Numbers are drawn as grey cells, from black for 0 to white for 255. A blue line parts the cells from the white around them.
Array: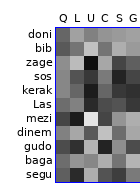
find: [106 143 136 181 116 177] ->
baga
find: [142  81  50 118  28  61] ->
sos
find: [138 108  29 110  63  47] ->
kerak
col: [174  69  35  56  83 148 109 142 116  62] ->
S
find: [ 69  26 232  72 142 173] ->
mezi

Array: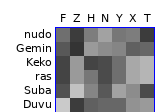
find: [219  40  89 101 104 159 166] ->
Duvu
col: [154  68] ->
H
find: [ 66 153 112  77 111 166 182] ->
ras
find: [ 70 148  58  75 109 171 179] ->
Keko
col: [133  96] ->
H

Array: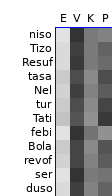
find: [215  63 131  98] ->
duso
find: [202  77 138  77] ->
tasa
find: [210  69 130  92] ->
revof
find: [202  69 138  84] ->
Bola
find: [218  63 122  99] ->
Tizo

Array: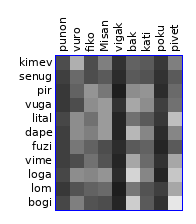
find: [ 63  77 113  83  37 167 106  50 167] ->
vime
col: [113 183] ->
bak
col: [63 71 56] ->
punon
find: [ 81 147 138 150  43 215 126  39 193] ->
loga
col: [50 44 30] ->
vigak
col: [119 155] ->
Misan
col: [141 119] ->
vuro

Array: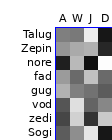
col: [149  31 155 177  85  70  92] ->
A
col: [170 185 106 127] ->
W
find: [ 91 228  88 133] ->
vod
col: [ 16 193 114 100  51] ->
J

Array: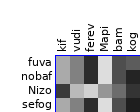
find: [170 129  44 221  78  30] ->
sefog
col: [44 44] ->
ferev
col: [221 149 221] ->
Mapi
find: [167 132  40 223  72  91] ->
fuva
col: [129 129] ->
vudi

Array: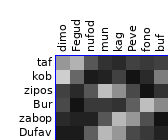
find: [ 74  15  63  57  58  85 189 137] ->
Bur
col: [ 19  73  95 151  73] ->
Peve
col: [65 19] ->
Peve
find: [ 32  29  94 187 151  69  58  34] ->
Dufav

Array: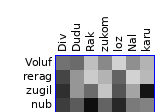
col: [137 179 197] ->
zukom
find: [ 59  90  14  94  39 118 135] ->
nub
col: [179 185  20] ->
karu
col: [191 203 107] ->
Rak
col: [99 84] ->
loz
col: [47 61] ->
Div
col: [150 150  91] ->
Dudu

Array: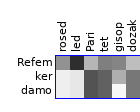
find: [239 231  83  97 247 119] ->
damo
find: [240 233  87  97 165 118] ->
ker
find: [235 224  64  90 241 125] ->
damo
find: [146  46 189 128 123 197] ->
Refem
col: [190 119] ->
dozak

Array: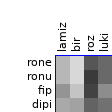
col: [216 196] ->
bir
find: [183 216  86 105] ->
rone
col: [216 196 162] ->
bir

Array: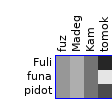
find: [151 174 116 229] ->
funa
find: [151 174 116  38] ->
Fuli
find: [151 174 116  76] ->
pidot
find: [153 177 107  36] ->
Fuli
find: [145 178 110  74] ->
pidot

